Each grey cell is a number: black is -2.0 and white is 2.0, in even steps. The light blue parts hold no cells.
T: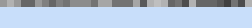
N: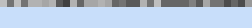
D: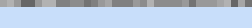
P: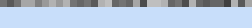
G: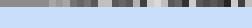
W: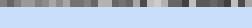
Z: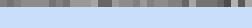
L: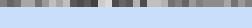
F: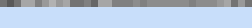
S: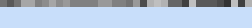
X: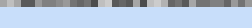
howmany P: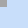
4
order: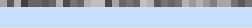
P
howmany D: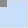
7
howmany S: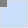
7
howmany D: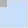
5
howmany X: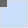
4

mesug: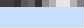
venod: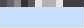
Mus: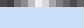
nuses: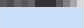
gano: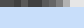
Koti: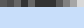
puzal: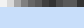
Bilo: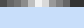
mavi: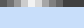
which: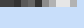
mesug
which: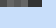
nuses
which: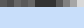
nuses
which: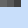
puzal
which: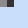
venod

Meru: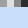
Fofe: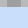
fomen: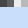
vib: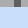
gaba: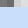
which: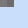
gaba
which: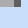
vib
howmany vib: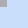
3
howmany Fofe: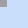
2
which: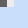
fomen

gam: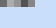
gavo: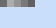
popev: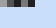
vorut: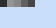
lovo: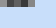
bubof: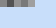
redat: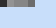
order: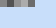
gam
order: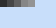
vorut

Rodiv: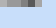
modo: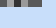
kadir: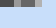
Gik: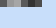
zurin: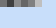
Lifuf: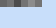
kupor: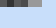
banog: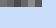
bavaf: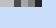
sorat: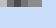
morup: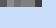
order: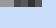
kupor
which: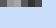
Gik
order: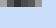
Gik

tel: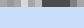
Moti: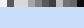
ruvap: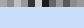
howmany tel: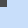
4
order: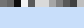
Moti

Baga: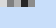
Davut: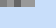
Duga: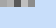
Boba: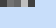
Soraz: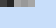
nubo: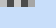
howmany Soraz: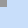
1
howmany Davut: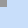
3
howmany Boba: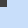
2

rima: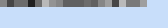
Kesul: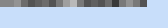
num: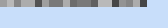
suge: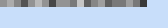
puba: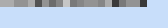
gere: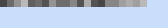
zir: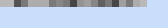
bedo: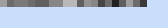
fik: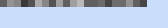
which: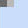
rima
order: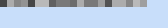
num
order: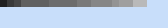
bedo

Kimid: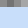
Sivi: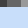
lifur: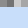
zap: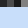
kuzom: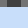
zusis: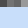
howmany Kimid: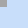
1
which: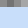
Kimid
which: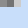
lifur
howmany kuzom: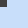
2
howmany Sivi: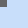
2
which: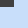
kuzom

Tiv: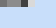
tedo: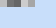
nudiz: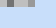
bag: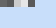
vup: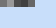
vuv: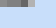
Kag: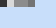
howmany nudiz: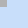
0
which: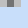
nudiz
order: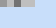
nudiz
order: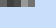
vup
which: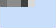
Tiv
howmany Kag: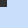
1
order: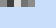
Tiv

